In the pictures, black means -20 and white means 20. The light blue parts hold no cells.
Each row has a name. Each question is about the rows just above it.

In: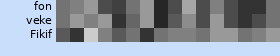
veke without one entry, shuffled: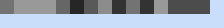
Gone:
[0]
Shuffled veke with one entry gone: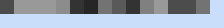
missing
[-4]
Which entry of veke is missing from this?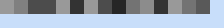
[-4]
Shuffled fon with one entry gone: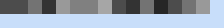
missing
[-10]
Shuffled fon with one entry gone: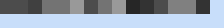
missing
[6]
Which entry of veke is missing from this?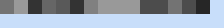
[2]

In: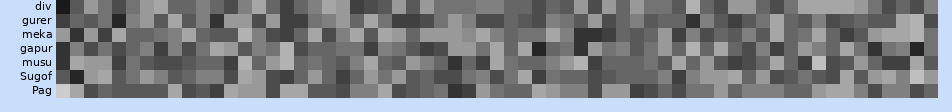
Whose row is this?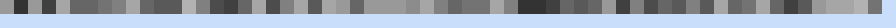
meka
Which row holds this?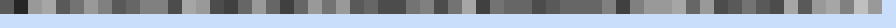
Sugof
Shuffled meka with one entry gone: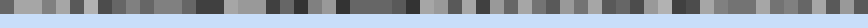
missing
[2]

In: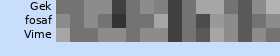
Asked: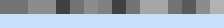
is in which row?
Gek
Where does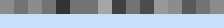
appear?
fosaf
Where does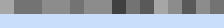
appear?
Vime
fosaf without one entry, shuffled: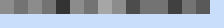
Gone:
[4]
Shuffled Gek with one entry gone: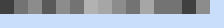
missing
[0]
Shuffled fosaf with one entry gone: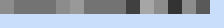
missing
[-8]

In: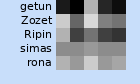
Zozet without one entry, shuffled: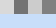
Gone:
[-4]
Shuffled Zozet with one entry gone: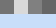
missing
[12]
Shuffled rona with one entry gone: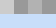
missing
[6]
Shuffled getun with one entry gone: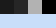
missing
[-18]
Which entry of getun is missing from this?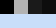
[-14]
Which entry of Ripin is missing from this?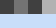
[-12]

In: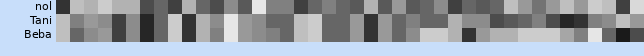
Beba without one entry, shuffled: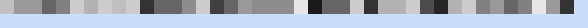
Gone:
[6]
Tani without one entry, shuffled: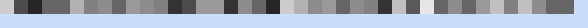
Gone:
[-10]
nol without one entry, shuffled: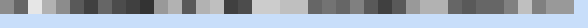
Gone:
[14]
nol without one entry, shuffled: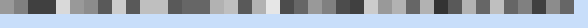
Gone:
[-2]
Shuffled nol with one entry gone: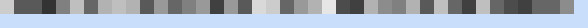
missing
[-2]

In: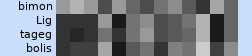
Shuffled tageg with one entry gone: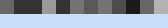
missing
[-14]
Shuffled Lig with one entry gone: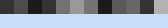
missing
[2]
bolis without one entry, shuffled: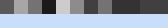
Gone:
[0]
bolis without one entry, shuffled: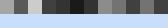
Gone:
[0]

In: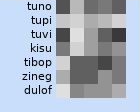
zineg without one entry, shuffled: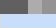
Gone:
[-1]
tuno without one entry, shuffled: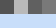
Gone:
[-3]
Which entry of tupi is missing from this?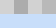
[11]
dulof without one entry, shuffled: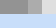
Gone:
[1]
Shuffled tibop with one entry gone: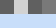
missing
[-9]
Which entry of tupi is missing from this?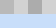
[11]

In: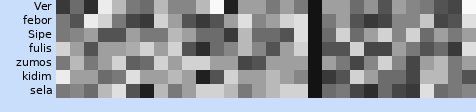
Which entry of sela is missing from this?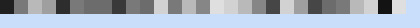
[-7]
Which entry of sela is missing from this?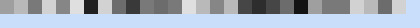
[-7]
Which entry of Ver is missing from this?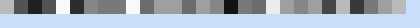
[3]
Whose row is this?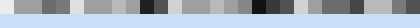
kidim
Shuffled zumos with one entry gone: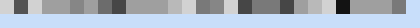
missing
[-5]
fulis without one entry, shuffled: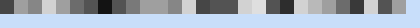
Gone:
[7]
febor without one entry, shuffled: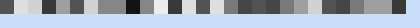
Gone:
[11]

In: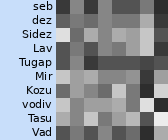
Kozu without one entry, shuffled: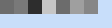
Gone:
[13]
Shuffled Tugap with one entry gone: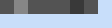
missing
[-9]
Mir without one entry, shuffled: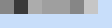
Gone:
[3]
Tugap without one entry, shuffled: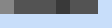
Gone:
[-9]
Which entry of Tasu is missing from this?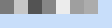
[9]
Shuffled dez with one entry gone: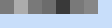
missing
[-5]

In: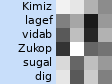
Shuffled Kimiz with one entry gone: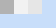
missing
[2]
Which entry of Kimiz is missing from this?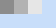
[18]
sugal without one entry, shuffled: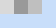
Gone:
[-4]
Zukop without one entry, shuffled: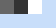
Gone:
[-2]

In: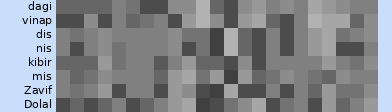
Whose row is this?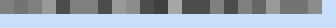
Zavif
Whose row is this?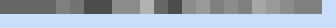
dagi
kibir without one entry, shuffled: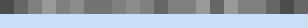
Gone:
[-6]

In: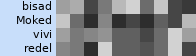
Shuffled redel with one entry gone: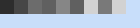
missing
[-7]
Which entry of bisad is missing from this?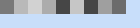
[-11]
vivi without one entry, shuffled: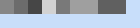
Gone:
[3]

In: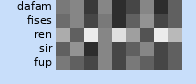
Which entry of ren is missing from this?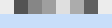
[9]
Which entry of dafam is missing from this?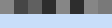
[-11]
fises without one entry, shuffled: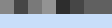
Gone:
[-3]

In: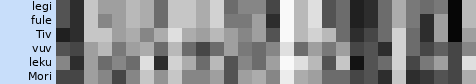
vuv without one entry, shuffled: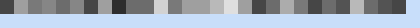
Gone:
[-5]
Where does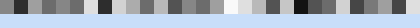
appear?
leku
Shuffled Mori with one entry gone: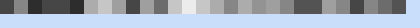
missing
[-11]
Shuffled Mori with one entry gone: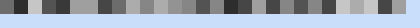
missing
[17]
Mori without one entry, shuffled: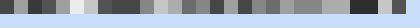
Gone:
[3]
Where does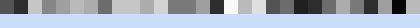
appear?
fule
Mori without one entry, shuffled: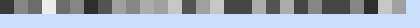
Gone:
[3]

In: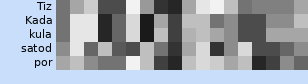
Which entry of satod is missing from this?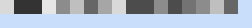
[-6]
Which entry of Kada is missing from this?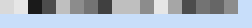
[-14]
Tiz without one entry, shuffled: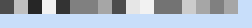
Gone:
[4]
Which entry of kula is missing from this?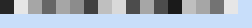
[8]

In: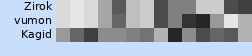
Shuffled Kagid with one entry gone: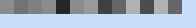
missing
[-6]
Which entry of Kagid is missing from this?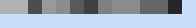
[-2]

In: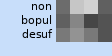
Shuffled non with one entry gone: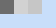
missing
[-5]
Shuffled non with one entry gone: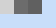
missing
[11]
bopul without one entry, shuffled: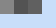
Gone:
[-9]

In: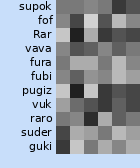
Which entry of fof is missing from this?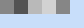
[-9]
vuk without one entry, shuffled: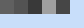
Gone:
[-3]
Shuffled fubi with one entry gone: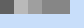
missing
[3]

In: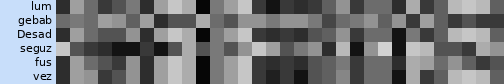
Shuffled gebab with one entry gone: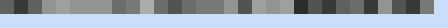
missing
[-9]
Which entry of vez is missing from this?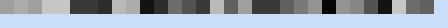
[-15]
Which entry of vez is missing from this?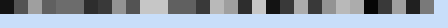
[1]

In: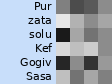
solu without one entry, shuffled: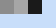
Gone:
[-2]
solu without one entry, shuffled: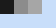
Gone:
[-2]
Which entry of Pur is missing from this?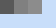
[-8]
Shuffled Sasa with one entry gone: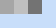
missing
[0]
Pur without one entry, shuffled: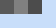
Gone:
[2]
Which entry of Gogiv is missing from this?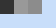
[-14]
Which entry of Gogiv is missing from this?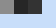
[4]

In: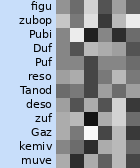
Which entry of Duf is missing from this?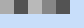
[5]
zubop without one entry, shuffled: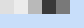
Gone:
[11]
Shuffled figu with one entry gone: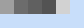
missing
[3]
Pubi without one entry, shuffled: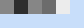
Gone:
[-15]
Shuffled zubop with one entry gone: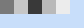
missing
[15]

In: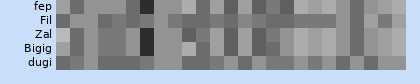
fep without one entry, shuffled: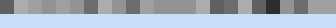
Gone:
[-1]
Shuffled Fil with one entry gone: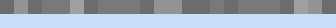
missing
[1]

